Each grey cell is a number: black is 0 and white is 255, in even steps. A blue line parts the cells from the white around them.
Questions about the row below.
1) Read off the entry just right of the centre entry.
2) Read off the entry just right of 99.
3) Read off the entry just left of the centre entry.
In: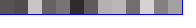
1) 178
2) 117
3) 44

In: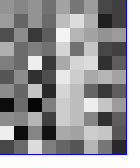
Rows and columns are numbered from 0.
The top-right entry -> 64
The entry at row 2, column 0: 78
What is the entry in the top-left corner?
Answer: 147
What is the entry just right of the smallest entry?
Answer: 126
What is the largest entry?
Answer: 244
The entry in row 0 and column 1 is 133
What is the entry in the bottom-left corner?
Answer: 71
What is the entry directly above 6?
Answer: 197
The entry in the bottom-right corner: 40
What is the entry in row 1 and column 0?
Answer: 155
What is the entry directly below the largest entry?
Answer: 213
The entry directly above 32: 71
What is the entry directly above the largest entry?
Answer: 189
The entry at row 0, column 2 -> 147
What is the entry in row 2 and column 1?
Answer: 140
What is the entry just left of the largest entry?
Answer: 93
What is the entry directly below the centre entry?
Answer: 213
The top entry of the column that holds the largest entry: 163
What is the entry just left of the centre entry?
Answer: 78
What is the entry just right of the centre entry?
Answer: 205
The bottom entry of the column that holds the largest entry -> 101
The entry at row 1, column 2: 147
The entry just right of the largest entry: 181
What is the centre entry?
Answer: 232

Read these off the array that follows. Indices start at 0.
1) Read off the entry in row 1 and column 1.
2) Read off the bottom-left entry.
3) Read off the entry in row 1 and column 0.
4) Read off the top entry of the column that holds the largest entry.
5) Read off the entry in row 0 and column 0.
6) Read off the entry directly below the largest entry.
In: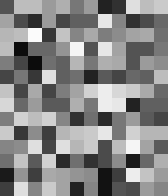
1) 75
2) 62
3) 163
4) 189
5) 83
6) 104

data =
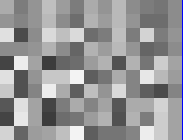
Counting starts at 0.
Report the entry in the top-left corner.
171
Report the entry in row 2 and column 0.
224
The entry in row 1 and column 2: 148
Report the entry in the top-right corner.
140
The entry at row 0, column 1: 124
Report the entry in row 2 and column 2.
140
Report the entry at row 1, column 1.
132
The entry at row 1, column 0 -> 148
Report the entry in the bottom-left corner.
211
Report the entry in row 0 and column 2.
148
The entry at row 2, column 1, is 75

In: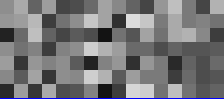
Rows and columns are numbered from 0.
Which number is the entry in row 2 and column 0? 34
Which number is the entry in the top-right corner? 178
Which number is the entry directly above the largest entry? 99
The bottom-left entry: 41
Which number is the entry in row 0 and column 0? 142
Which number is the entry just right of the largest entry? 198
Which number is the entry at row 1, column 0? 150
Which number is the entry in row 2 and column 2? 191
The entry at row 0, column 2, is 99
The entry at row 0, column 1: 170
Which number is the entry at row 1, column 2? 184
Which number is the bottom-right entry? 99
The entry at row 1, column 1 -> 157
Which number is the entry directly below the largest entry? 85
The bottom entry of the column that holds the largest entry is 214
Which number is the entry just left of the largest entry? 48
